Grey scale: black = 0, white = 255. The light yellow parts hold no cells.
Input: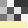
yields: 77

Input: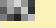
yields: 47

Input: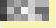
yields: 108

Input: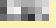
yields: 227

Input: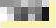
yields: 23

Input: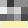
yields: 99

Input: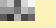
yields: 162
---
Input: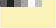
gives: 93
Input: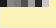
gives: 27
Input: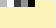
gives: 185
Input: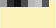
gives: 157
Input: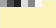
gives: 164
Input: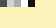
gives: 77
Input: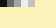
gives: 17
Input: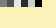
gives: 124
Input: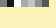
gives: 126
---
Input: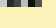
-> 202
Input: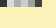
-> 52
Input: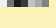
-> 240
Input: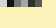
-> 211
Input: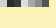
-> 207
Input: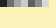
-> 34
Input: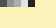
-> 80
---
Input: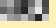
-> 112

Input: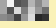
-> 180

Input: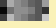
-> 99

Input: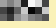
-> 246

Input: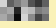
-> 83

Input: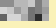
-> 200

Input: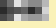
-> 138

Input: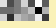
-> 76

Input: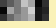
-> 164
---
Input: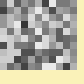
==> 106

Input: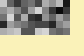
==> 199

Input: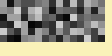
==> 162

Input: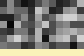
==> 46

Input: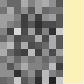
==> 143

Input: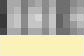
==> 72

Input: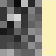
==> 129
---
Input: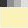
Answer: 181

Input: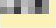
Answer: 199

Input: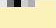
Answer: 206

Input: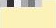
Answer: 210

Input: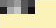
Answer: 171

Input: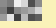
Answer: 228
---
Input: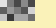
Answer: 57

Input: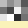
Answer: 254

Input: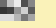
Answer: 220

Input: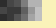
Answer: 57

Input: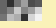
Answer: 189

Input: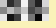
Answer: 19

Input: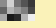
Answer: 25

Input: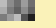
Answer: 156

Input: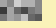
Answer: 165

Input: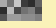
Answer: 157
